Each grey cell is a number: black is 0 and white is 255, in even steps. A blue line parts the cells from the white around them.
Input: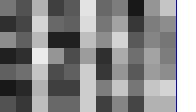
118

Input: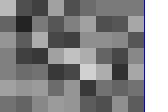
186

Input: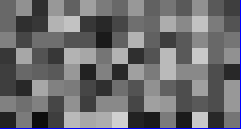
104

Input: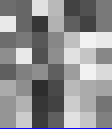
109

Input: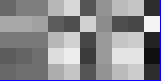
105

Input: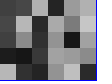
64

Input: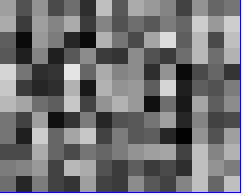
159

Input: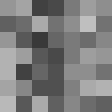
150
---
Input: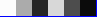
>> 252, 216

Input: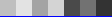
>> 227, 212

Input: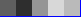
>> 216, 186

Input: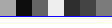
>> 237, 167

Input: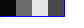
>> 229, 107

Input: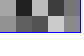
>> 201, 188

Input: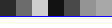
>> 204, 169
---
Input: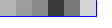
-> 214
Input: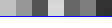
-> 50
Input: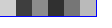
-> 186
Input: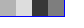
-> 126
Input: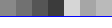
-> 186
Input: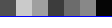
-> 5
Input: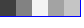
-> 197
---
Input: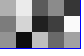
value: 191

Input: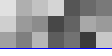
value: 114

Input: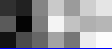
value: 118

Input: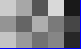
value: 114

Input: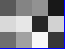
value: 161

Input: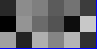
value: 133

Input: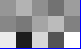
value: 215

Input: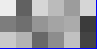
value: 141

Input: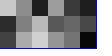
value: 149
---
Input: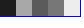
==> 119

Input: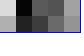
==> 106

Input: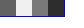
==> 121

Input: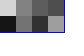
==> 49

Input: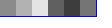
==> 61

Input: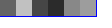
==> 136
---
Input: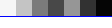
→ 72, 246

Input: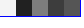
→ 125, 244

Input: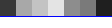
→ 228, 228

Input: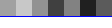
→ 64, 200

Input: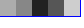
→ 33, 206

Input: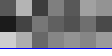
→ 96, 206

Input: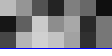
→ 141, 208

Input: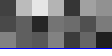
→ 116, 230

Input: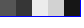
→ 236, 236
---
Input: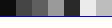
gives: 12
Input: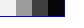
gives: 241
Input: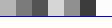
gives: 180
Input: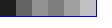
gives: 31
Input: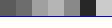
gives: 91
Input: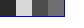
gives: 43
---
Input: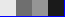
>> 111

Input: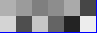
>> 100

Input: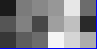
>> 245

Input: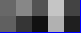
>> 17

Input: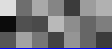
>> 149

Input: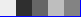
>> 102

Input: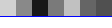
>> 193

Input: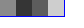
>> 53

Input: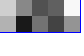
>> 115

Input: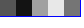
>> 160
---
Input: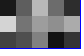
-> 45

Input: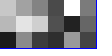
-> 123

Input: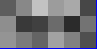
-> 71

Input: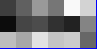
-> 211

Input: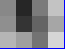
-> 195

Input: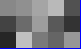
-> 81
